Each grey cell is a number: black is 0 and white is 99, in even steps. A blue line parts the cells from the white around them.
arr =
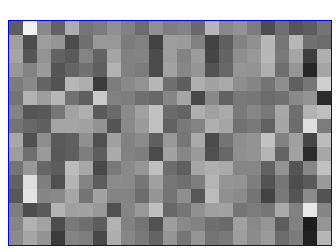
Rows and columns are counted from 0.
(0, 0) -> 36
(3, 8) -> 50
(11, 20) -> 30
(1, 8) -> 48
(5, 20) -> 53
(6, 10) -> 75
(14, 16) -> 62
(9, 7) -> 66
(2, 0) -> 64
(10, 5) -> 65
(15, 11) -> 58
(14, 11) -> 61
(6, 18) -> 47
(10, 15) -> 66
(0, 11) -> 49
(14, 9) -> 45
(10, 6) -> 28
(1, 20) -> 71
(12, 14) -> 73
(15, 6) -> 28
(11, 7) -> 54
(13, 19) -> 66
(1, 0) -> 62
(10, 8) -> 53
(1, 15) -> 37
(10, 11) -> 42
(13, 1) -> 30
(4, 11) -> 43
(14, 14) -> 43
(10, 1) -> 59
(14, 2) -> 63
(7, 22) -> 48
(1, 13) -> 50
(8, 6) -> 31
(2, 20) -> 64
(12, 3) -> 53

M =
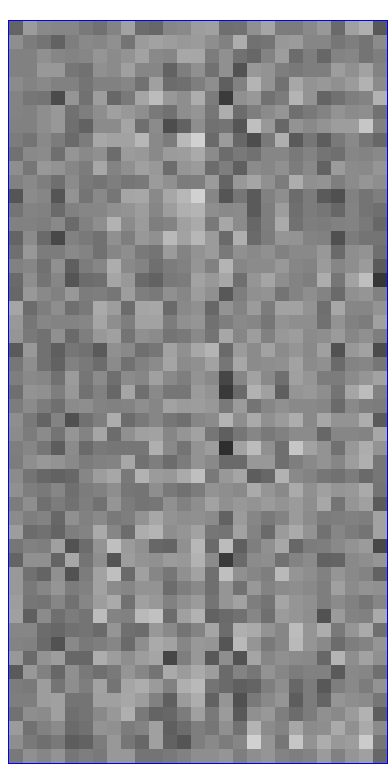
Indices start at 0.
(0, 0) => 39
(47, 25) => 48
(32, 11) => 59
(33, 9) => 45
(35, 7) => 47
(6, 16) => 42
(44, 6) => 49
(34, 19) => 57
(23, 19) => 54
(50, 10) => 62
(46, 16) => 51
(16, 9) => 47
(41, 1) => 46
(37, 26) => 28
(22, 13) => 53
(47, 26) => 57
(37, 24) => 57
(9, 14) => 54
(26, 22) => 55
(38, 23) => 39
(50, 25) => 66
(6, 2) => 55
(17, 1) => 52
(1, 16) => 67
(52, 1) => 56
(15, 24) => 48
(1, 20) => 60
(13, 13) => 70
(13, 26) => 43
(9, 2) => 54
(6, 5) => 49
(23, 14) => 70
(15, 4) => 50
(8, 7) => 63
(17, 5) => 48
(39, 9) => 62
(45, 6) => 67
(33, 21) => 56
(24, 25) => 52

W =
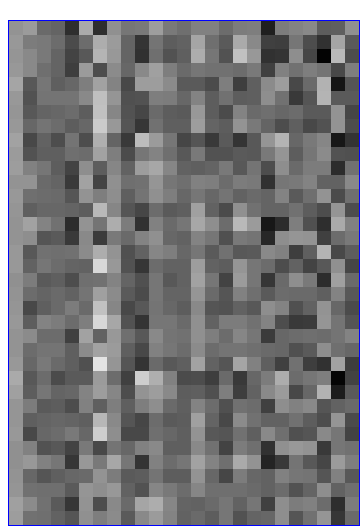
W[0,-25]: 57
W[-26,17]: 45
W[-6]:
[56, 50, 32, 34, 26, 47, 28, 45, 40, 50, 53, 37, 37, 53, 44, 26, 48, 43, 19, 56, 59, 57, 22, 46, 44]
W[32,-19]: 57
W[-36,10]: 61
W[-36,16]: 48
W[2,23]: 72
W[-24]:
[59, 43, 42, 41, 33, 57, 49, 55, 37, 45, 56, 49, 40, 46, 40, 45, 38, 41, 39, 51, 35, 43, 57, 29, 43]
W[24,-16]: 20
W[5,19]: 44
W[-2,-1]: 48
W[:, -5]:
[51, 46, 55, 44, 28, 22, 42, 37, 40, 36, 41, 47, 35, 44, 49, 58, 24, 38, 55, 41, 31, 22, 42, 31, 44, 42, 28, 50, 44, 31, 59, 45, 46, 32, 48, 33]
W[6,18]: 43
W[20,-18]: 52
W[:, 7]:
[56, 60, 59, 54, 51, 58, 52, 59, 39, 49, 52, 56, 55, 52, 67, 47, 57, 59, 51, 54, 52, 65, 59, 60, 58, 42, 52, 49, 53, 55, 45, 65, 48, 59, 53, 54]
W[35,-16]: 53
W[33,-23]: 43
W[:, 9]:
[47, 20, 19, 53, 61, 32, 27, 21, 73, 46, 61, 44, 45, 27, 19, 51, 38, 21, 31, 29, 34, 20, 34, 28, 20, 80, 57, 49, 27, 28, 50, 20, 36, 32, 64, 53]
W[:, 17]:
[49, 53, 59, 47, 37, 37, 41, 47, 34, 34, 45, 47, 41, 44, 60, 45, 35, 46, 46, 43, 34, 44, 46, 43, 50, 40, 38, 42, 44, 37, 43, 57, 40, 41, 46, 39]
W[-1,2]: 43
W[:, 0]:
[57, 59, 58, 59, 64, 59, 58, 59, 63, 60, 61, 57, 59, 58, 57, 57, 59, 59, 56, 57, 58, 59, 57, 57, 59, 66, 62, 58, 58, 59, 56, 56, 57, 58, 62, 61]
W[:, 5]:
[66, 42, 34, 60, 49, 53, 36, 40, 30, 42, 55, 63, 57, 36, 57, 53, 54, 38, 43, 45, 41, 49, 63, 54, 31, 35, 51, 50, 37, 40, 47, 59, 41, 58, 57, 56]
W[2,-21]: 26
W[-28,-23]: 38
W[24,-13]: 37
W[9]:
[60, 32, 37, 37, 43, 42, 63, 49, 29, 46, 51, 43, 34, 47, 32, 32, 35, 34, 47, 58, 36, 46, 54, 32, 31]
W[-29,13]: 61
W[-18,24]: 41
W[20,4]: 48
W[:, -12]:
[50, 64, 67, 46, 35, 51, 59, 61, 33, 47, 37, 50, 46, 62, 65, 51, 46, 61, 63, 58, 53, 56, 56, 54, 63, 30, 37, 51, 62, 57, 53, 63, 57, 52, 38, 41]
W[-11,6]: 60
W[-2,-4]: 50
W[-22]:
[57, 63, 51, 44, 17, 57, 45, 67, 48, 19, 50, 41, 46, 65, 55, 42, 72, 60, 9, 17, 49, 31, 18, 66, 50]

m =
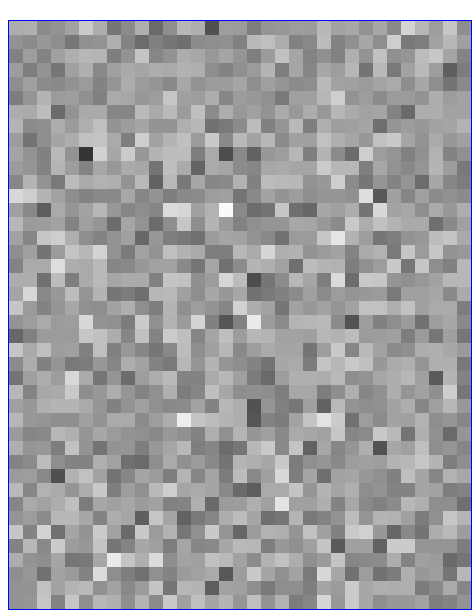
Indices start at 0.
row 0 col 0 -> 67
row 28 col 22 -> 88
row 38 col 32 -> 46
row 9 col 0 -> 64
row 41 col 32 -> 57
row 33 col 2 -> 69
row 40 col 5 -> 72
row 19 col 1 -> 84
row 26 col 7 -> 67
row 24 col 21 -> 48
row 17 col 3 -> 86
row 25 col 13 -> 51
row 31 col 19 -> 78
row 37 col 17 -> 71
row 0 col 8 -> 54
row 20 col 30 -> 66
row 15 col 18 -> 53
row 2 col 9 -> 76
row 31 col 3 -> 55
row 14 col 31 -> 53
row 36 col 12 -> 46
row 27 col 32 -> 59
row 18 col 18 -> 46
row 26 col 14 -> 74
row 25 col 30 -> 35
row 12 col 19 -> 57
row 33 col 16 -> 41
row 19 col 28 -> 62
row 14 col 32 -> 62
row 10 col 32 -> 47
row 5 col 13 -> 61
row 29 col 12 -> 56
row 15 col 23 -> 89
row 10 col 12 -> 66
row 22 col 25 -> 60
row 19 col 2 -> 53
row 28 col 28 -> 62
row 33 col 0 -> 72
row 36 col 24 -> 78
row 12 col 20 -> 61
